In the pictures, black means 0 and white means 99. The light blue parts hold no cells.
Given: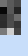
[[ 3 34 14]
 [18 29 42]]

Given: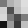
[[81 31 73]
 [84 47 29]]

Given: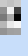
[[56 93 26]
 [47 66  2]]

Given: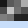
[[30 76 44]
 [49 45 14]]

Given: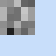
[[70 48 44]
 [70 43 44]]

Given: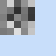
[[53 46 18]
 [49 23 53]]
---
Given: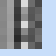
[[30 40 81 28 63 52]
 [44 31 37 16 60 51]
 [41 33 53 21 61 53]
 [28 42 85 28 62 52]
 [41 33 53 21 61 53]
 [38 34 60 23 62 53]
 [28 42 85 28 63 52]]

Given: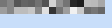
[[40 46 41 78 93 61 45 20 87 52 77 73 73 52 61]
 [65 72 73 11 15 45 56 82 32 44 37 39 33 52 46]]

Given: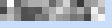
[[95 85 28 49 46 57 60 71 46 49 32 31 54 73 65]
 [66 93 45 67 55 67 83 67 58 33 35 31 51 67 27]
 [79 63 59 22 46 82 61 41 70 67 67 56 39 99 47]]

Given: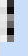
[[45 93]
 [ 4 85]
 [38 88]
 [55 90]
 [ 5 85]
 [19 92]]

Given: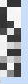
[[24 52 92]
 [22 96 23]
 [69 83 63]
 [20 20 95]
 [74 83 93]
 [22 22 95]
 [26 88 29]
 [96 24 20]
 [95 96 20]
 [96 95 22]
 [20 20 93]]

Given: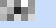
[[83 55 83 42 69]
 [61 46 13 65 75]
 [59 99 48 82 55]]

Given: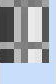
[[33 88 91 48 73 25 23]
 [33 88 91 48 73 25 23]
 [65 50 47 50 51 67 65]
 [33 88 91 48 73 25 23]
 [33 88 91 48 73 25 23]
 [33 88 91 48 73 25 23]
 [33 88 91 48 73 25 23]
 [33 88 91 49 73 25 24]
 [63 50 47 54 45 66 65]]
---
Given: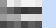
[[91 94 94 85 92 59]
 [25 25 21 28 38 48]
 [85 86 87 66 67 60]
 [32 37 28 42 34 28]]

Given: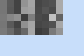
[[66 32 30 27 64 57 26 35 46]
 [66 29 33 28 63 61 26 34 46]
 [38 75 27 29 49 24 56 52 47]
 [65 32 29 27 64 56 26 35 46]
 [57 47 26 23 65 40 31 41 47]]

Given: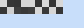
[[84 21 84 20 83 83 20 21 84]
 [21 83 22 84 24 22 24 80 21]]

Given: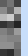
[[25 45 37]
 [70 39 54]
 [39 79 72]
 [14 27 20]
 [60 43 50]
 [51 51 54]
 [45 56 56]
 [40 17 21]]

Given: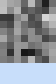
[[43 12 38 72 40 61 64 73]
 [57 26 32 39 32 69 54 74]
 [76 82 39 29 62 52 22 23]
 [70 56 29 33 44 60 28 35]
 [56 41 34 55 47 64 41 51]
 [37 27 53 55 31 54 44 65]
 [60 55 48 44 58 59 35 47]
 [64 51 29 12  9 58 19 50]
 [61 29 39 71 42 57 44 48]]

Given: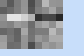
[[57 58 71 46 30 57 48 35 49]
 [50 64 54 49 33 58 49 42 37]
 [15 27 28 19 70 81 89 89 58]
 [72 56 65 59 42 57 60 51 53]
 [59 72 48 48 44 65 38 44 40]
 [66 66 54 59 45 58 39 46 60]
 [62 57 61 49 30 57 43 42 63]]

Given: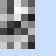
[[35 58 88 30 61]
 [57 91 97 27 59]
 [11 37 88 63 77]
 [50 62 16 25 56]
 [71 28 38 13 25]
 [34 81 74 66 68]
 [15 53 84 44 78]]
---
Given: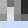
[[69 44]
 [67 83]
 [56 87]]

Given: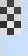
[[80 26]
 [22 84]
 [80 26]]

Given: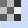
[[44 72]
 [75 37]
 [35 74]]

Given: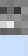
[[50 46]
 [28 41]
 [58 54]]

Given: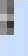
[[55 41]
 [56 37]
 [75 57]]

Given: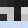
[[17 14]
 [77 74]
 [17 76]]
